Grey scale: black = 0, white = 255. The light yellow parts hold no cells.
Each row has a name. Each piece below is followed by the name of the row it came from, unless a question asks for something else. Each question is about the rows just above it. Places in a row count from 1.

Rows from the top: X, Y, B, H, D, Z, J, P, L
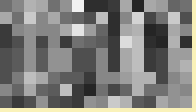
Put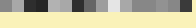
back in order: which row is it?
B
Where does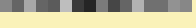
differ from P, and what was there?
9, [112]
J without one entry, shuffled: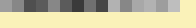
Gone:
[123]
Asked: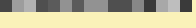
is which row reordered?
Z
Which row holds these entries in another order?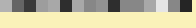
B

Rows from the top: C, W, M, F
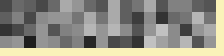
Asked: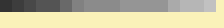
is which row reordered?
M
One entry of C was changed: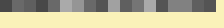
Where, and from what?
10, [170]
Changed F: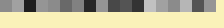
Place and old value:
2, [149]
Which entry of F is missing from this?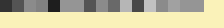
[39]
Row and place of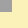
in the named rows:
F, 14
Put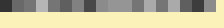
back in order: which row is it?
W

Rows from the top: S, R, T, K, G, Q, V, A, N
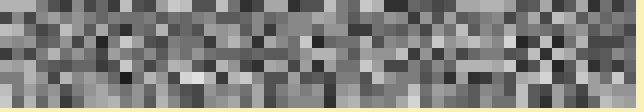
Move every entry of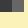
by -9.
[50 93]
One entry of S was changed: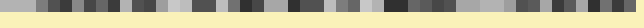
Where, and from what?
11, [189]
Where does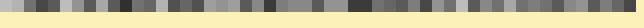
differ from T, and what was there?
27, [102]
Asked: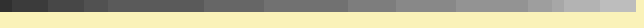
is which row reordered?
G

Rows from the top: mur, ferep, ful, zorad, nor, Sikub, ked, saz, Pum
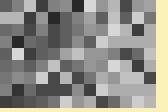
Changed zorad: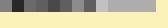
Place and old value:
9, [205]
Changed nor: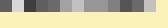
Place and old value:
11, [72]
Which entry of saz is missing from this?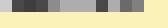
[51]
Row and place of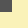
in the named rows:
Pum, 3

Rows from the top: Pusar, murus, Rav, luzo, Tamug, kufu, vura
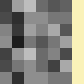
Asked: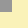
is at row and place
Tamug, 2
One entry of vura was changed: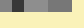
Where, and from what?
2, [47]

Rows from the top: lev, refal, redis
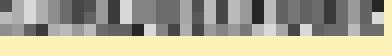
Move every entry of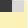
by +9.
[ 68 225]
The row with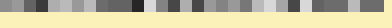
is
redis
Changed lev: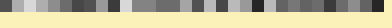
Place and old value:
30, [153]
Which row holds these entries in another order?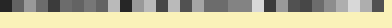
lev
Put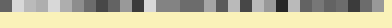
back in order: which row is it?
refal
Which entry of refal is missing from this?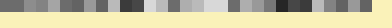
[90]

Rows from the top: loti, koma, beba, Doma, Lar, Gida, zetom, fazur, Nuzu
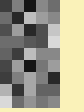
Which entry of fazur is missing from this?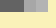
[52]
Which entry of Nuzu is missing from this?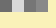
[147]
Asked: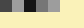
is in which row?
Gida
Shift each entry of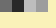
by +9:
[118  49 198 166]
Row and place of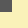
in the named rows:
Doma, 3
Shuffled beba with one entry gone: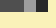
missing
[198]

